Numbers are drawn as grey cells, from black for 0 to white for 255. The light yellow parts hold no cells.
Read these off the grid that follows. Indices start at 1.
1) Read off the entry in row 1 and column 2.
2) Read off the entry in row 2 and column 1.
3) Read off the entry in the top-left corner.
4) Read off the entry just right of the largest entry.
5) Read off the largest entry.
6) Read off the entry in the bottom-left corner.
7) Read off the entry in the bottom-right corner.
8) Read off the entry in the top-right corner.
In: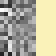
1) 194
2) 48
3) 158
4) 235
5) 249
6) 35
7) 88
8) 100

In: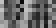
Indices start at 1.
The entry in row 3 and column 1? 193
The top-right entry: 64
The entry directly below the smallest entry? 136
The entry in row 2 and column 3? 79
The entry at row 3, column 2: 106
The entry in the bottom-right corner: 93
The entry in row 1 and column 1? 193
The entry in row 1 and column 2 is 52
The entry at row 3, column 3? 79
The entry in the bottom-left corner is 180
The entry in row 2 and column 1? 148
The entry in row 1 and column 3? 93
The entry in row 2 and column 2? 64
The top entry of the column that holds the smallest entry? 8

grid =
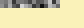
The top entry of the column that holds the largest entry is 121
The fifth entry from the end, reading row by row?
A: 17
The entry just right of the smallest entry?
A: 81
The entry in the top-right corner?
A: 160
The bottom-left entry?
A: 145
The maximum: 212
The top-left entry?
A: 133
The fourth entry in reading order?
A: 56
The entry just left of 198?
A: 133

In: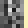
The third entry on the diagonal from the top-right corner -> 23
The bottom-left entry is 77
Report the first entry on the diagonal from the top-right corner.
145
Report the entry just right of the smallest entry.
185
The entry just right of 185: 157
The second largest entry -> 210
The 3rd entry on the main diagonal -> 226
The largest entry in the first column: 129

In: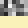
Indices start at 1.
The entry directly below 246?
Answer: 146
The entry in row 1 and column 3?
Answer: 203
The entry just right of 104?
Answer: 188
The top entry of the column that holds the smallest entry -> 49
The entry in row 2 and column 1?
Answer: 119
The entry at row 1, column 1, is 203
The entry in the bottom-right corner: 132
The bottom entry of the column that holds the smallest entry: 36

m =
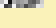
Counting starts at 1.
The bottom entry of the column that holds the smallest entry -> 89
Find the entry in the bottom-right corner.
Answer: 218
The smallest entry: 18
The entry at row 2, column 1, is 243
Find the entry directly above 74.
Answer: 173
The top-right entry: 203
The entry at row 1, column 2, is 243

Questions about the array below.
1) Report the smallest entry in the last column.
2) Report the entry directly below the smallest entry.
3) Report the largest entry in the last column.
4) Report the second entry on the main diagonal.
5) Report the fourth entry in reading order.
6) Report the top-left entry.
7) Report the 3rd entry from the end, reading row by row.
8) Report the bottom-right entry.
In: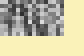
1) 74
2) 161
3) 218
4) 114
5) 102
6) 202
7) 189
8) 161

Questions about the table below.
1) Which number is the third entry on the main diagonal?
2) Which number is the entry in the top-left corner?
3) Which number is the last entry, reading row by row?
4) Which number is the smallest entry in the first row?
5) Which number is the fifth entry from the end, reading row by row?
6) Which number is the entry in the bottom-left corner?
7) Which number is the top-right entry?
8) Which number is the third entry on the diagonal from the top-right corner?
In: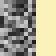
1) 152
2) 181
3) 56
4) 56
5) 43
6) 196
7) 93
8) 43

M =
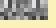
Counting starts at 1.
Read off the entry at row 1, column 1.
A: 141
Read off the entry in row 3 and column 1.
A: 182
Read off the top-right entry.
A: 182
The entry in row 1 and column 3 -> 75
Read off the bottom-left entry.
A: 156
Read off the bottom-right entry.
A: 91
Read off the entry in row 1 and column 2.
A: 225

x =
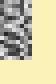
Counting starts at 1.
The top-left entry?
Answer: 76
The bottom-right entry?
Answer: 195
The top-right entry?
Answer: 195
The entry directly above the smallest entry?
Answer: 135
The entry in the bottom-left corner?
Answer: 105
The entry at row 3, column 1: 92
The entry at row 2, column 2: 163
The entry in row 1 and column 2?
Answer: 163
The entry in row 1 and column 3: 195
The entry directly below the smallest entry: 163
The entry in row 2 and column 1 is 135
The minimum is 36

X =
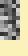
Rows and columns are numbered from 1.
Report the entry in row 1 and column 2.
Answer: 120
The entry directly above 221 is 50
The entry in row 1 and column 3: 148
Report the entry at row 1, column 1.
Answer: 148
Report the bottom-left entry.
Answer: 221
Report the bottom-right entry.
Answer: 177
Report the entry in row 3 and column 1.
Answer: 148
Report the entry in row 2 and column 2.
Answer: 76
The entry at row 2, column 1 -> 37

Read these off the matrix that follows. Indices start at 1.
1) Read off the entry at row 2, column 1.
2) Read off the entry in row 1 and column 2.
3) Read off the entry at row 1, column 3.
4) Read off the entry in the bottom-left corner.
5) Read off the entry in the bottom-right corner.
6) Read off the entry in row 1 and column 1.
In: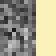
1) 140
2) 80
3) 80
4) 140
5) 80
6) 65
